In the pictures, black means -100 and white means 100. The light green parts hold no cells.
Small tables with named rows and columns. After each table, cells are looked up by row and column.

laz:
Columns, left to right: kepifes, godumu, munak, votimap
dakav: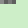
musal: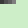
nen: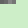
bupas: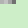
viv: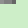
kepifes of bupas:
40
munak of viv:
1
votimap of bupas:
-12
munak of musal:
-23
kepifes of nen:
-22
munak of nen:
6
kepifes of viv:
13
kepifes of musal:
-55
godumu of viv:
0
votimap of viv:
-21
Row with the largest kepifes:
bupas

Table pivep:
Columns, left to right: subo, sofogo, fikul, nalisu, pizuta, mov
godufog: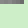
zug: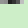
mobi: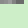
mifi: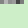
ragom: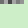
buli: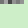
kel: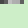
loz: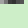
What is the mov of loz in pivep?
-34
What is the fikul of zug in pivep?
-74
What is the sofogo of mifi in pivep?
43
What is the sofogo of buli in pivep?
30
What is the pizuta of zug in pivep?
-33
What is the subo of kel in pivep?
-44
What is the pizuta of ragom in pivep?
-3
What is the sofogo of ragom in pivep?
34
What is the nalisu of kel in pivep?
37
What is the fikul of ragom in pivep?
-43
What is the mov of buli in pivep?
15
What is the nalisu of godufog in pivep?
-2
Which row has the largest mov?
zug

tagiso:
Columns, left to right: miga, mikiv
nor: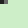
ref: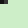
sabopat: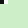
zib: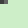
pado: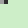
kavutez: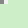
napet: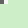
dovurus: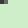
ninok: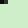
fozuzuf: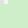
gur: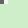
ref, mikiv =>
-56
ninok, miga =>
-91
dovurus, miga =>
-55
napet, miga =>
-23
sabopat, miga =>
-88
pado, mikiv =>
-64
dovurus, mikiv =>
-15
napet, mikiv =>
94
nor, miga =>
-74
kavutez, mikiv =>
90
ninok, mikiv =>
-59
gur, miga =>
-22
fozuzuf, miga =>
77
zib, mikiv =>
-20
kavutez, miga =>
5
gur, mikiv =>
93
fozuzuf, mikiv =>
92
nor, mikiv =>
-15

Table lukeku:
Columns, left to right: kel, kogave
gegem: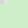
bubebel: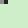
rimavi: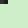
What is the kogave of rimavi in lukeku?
-76
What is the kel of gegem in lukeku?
69
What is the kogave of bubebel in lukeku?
-72
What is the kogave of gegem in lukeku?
79
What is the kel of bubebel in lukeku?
12
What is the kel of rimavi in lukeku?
-61
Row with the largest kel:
gegem

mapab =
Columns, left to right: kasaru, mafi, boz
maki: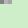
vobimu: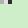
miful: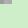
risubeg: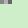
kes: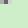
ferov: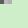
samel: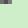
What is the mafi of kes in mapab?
-20
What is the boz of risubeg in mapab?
-19
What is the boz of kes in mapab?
66
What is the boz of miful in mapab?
35
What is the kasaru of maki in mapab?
2
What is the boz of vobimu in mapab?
-63
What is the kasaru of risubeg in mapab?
5
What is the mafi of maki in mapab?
42
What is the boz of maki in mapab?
31

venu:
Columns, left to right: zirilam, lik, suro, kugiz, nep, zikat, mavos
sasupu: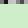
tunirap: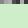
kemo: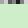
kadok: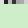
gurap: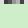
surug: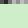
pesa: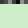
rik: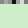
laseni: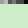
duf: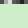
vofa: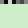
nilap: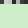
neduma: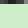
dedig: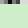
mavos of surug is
26
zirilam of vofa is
2
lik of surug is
-67
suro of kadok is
47
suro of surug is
-9
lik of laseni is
47
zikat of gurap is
-46
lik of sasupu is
-81
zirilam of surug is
-36
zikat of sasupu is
-38
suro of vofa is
65
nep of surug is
12

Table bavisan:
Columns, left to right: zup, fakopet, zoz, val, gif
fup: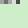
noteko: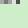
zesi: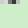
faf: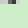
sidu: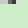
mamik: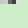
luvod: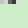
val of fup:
73
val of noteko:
76
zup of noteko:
32
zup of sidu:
58
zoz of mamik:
-18
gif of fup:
-43
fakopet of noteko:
-4
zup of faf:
59
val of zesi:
-56
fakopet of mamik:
61

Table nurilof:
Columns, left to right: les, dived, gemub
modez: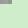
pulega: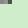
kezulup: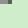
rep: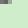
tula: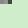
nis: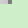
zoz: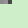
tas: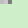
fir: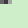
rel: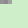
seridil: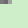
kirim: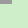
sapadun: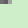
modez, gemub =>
17
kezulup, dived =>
14
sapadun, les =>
-12
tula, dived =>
15
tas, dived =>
58
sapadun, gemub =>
29

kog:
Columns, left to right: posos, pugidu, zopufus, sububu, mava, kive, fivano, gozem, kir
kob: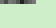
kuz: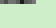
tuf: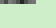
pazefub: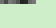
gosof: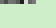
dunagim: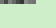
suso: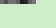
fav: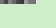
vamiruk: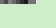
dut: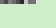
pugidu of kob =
-41
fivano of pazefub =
-68
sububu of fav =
-19
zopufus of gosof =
-9
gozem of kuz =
-24
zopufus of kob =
-7
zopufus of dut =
0
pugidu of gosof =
-40
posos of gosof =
-14
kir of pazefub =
-7
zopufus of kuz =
-10
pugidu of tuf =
-42
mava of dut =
-39
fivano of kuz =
-31
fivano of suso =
-68
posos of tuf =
-12
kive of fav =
-55
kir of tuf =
-8
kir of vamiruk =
-9
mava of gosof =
-30

